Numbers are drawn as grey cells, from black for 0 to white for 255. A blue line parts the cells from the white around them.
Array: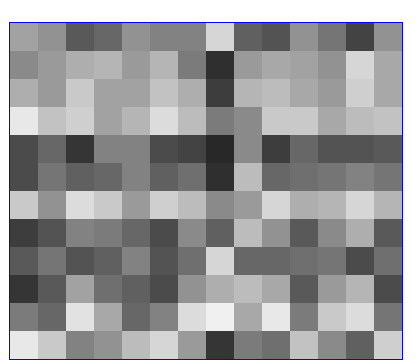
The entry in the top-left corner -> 162
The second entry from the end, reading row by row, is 96
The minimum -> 40
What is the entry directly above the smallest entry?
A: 123
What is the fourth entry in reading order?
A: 103
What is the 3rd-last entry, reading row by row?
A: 138
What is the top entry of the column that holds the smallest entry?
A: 214
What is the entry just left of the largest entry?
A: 220
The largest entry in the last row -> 232
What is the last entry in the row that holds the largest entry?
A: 117
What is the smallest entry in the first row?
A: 67
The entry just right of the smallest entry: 138
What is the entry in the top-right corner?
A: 146
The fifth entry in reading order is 146
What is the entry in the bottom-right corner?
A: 207
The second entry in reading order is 146
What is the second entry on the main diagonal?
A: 154
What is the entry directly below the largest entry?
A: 53
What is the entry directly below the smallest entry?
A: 47
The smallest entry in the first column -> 53
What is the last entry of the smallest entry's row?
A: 89
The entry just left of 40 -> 67
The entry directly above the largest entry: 174
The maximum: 240

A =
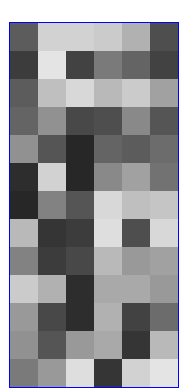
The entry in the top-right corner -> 78
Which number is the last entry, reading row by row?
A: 228
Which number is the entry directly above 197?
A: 114
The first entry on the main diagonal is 92
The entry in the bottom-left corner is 122
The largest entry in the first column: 203
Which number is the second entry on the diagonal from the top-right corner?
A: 100
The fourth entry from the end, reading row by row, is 222

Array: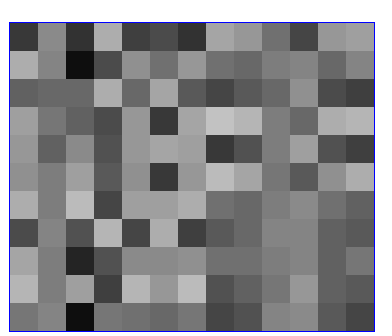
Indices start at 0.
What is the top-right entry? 159
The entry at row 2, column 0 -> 97
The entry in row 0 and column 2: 50
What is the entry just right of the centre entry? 187
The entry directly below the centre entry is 173
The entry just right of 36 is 81
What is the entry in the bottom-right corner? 69
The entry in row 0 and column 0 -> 56
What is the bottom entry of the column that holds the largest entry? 69
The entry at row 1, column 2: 14
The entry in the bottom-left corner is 118
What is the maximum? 194
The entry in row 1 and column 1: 132
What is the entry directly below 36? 159
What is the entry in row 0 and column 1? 138
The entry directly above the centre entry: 159
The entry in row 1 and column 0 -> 173
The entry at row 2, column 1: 104
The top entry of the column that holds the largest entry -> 165
